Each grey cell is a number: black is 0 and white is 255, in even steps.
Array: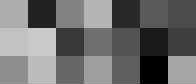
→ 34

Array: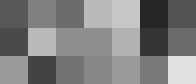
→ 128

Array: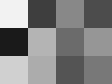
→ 62

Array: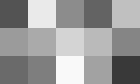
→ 234

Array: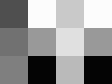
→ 252

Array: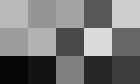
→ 149
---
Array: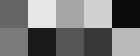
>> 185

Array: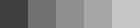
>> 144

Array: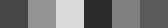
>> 128

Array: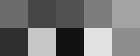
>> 163

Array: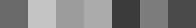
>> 157

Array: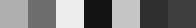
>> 175
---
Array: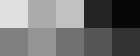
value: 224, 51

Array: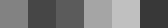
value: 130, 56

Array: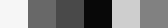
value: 246, 129

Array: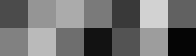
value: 75, 5

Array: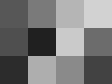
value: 87, 66

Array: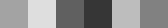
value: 163, 129
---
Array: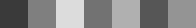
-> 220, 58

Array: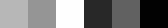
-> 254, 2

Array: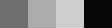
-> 206, 7

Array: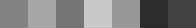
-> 201, 45

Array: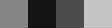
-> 196, 19

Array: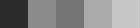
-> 199, 43

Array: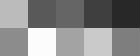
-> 252, 40
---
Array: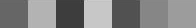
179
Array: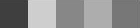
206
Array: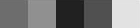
144
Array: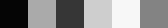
170
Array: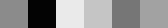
3
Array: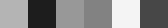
29
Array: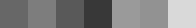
125
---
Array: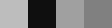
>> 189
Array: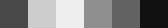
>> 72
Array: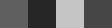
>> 95
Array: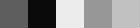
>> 94
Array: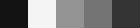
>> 19
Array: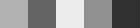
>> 178
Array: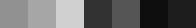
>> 145
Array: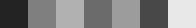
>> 35
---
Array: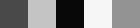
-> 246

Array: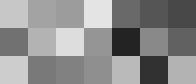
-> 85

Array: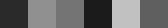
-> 193

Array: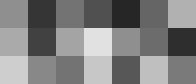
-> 101

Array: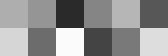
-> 182

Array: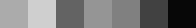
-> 65
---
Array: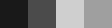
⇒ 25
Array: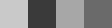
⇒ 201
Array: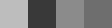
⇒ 189
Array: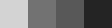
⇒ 211
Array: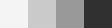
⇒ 244
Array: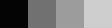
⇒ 4
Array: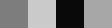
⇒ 125
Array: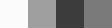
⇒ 251
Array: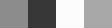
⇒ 140
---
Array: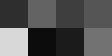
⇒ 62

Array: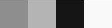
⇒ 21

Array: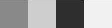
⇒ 46

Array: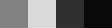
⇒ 48

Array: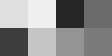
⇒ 38

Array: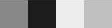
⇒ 236

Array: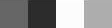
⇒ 251
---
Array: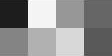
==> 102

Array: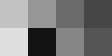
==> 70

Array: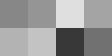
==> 164

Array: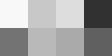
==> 49

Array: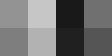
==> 112

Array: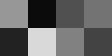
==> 115

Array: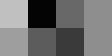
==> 142
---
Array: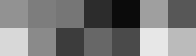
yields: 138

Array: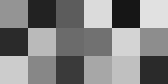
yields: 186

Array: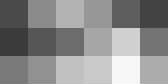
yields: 86

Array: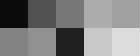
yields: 144

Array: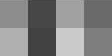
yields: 65

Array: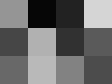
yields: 177

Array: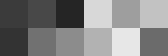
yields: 113

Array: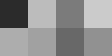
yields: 161

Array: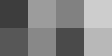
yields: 136

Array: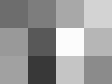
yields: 88
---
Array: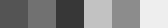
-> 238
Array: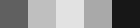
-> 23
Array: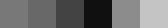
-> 196
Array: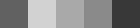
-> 56
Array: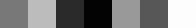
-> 253
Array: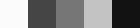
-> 18
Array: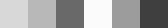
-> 63
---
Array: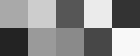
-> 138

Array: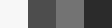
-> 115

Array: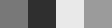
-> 233

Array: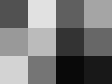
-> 9

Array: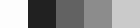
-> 98

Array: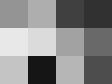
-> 182

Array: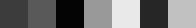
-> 4
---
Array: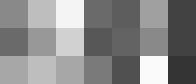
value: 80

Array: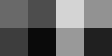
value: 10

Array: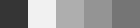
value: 174

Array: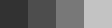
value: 77

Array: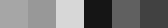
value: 21

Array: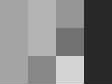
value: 135

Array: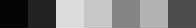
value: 132
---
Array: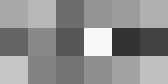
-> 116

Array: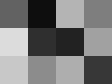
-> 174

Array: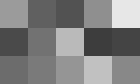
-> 149

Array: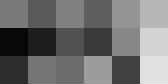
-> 108

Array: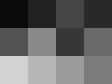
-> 156

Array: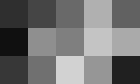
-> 210

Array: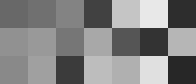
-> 59

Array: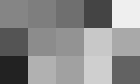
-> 161

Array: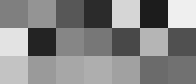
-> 167

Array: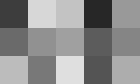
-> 223
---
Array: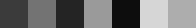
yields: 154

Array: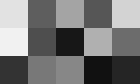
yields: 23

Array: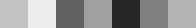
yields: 160

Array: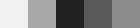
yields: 34

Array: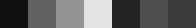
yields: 227

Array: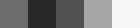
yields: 80

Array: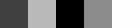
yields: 0

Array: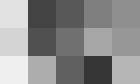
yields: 112

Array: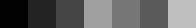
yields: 160

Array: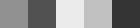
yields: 235
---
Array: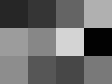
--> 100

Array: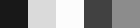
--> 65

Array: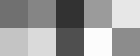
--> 155

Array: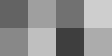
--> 113

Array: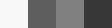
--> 128

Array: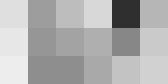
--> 47

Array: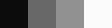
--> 145
